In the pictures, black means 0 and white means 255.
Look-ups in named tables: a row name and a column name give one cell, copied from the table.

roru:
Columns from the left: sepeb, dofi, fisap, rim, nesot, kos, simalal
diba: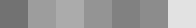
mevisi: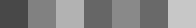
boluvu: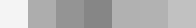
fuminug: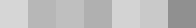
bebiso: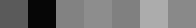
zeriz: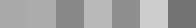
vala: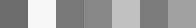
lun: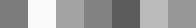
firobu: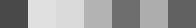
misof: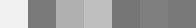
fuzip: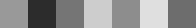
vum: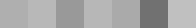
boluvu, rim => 134
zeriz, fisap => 136
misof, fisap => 176
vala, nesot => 193
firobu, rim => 179
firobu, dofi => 224
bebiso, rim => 141
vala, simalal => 161
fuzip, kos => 223
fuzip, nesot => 141
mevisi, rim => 102
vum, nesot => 170
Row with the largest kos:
fuzip

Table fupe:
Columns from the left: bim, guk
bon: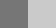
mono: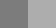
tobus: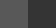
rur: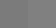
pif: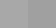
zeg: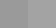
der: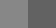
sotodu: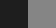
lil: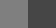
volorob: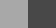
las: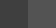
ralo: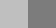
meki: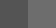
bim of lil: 127
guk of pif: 160
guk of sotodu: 133
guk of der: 98
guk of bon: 202
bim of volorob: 168
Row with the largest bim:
ralo

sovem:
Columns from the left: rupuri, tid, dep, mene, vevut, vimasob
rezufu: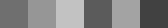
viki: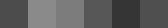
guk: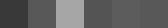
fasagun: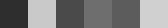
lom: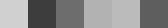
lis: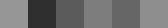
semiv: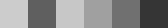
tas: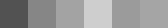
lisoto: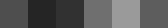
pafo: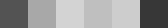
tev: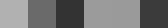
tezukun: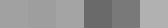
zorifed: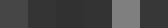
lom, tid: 61
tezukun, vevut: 121
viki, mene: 87
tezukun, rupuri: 161
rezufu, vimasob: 65
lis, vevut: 102
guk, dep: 166
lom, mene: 178
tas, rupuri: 82
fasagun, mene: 110
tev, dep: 51
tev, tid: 106
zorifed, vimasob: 55
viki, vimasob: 79
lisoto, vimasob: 93

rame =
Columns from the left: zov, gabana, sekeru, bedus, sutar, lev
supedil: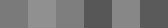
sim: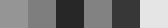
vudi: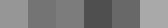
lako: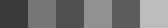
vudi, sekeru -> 124
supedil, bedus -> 87
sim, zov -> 149
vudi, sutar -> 104
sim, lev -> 229
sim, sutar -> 55
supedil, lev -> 90

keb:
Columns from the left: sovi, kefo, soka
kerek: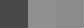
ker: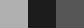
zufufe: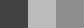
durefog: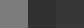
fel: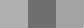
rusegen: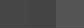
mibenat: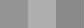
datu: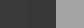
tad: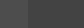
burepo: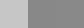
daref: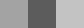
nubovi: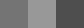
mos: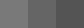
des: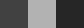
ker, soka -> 86
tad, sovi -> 77
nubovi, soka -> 78
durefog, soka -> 55
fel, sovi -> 176
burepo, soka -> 137
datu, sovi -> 59
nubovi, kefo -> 152
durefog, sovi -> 124
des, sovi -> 65
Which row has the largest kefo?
zufufe

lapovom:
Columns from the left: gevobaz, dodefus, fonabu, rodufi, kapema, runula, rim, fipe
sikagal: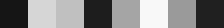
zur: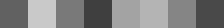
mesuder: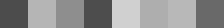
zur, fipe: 73
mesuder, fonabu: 142
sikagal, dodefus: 214
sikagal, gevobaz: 21
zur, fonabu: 121
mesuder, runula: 174
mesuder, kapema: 208
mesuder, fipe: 105
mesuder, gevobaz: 76
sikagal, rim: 154
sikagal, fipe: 32
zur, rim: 133
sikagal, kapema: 165
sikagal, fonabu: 192
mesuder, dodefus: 181
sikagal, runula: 248
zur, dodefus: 201
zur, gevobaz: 97
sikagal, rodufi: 29
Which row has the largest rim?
mesuder

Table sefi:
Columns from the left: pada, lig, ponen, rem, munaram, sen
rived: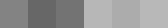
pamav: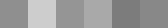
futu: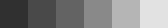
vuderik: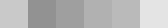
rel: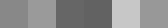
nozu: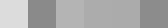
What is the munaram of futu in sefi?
181
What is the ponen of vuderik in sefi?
159
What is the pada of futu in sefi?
48
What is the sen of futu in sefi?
226
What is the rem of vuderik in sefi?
177
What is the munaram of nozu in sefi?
171
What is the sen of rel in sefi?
152
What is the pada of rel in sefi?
136
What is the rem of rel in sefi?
98
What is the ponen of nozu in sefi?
180
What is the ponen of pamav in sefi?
149
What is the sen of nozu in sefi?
140
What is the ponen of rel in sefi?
102
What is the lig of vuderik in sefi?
146
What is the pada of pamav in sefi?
143
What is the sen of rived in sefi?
184
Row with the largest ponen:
nozu

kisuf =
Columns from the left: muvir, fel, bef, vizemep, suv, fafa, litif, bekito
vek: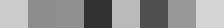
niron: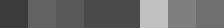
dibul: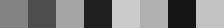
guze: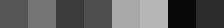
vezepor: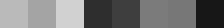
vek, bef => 144
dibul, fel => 77
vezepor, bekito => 23
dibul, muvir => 132
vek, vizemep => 50
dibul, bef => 165
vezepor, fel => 164
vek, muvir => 204
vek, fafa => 79
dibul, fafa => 177
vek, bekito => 212
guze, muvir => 85
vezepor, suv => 62
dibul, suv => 203
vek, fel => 141
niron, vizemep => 74
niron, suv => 74
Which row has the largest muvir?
vek

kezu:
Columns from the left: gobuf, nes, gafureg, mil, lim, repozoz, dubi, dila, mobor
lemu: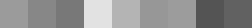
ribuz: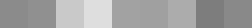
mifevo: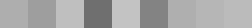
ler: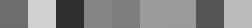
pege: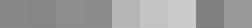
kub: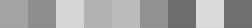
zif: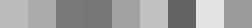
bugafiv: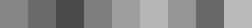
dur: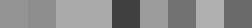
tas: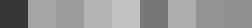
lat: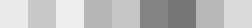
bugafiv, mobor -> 186
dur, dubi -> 114
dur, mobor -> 106
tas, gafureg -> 155
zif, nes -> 170
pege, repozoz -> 195
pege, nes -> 134
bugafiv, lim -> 157
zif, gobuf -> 187
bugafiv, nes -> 107
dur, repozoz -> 156
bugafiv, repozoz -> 182
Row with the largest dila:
zif

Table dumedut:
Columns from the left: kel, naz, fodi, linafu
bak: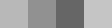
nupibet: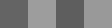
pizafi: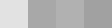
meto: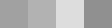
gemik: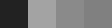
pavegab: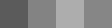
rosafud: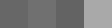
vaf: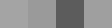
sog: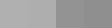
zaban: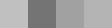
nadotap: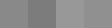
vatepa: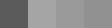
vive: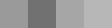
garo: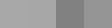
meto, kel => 161
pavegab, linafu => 134
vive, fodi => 166
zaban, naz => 116
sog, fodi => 147
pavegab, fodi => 173
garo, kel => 168
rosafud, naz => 112
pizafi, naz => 168
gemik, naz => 163
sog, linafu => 143
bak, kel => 184
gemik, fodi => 138
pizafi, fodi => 177
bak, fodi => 102

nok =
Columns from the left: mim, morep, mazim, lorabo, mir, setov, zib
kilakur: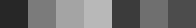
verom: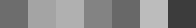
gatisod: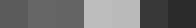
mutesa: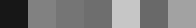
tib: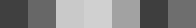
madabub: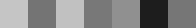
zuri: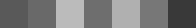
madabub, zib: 118
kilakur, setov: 111
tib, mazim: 201
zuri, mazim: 187
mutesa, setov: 105
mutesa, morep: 129
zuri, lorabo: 110
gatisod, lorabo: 189
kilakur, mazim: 164
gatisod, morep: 102
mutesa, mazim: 117
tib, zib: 110
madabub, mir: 144
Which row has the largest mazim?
tib

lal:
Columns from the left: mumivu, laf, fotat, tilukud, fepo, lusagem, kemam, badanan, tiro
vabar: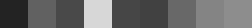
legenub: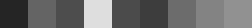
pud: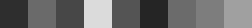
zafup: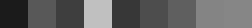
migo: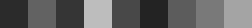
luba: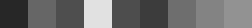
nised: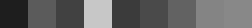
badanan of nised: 132
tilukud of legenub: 222
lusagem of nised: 74
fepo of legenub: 75
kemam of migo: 92
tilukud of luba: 225
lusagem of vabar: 65
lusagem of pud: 37
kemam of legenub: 108
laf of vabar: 97
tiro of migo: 164
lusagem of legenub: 61
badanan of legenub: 131
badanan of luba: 131

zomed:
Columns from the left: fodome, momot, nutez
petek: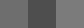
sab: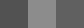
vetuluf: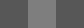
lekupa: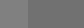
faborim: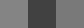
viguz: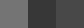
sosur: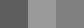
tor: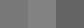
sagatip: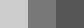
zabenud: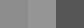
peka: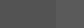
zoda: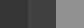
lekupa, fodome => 128
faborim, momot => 65
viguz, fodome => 116
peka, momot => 83
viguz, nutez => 72
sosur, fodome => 93
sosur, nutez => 127
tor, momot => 131
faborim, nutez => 121
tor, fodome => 120
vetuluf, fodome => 87

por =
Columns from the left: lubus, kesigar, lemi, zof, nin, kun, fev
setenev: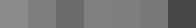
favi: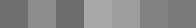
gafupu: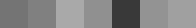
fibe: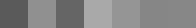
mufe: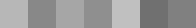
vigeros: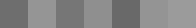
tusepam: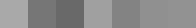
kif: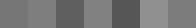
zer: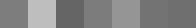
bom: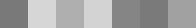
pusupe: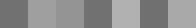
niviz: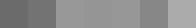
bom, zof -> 211
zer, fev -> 111
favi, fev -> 122
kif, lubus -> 118
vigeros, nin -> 105
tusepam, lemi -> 105
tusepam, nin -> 131
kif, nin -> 86
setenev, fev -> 70
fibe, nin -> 149
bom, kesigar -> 214
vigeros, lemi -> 118
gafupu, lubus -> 116
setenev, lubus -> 139
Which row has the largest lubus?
mufe

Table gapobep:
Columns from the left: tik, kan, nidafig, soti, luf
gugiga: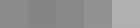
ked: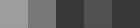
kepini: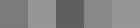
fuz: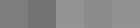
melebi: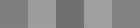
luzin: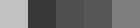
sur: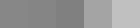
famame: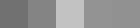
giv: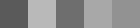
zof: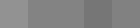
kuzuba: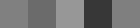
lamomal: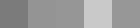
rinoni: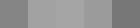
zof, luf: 129
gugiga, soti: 146
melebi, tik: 125
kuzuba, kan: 107
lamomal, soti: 201
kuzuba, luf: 127
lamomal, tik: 123
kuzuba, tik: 128
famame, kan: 132
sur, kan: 133
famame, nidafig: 194

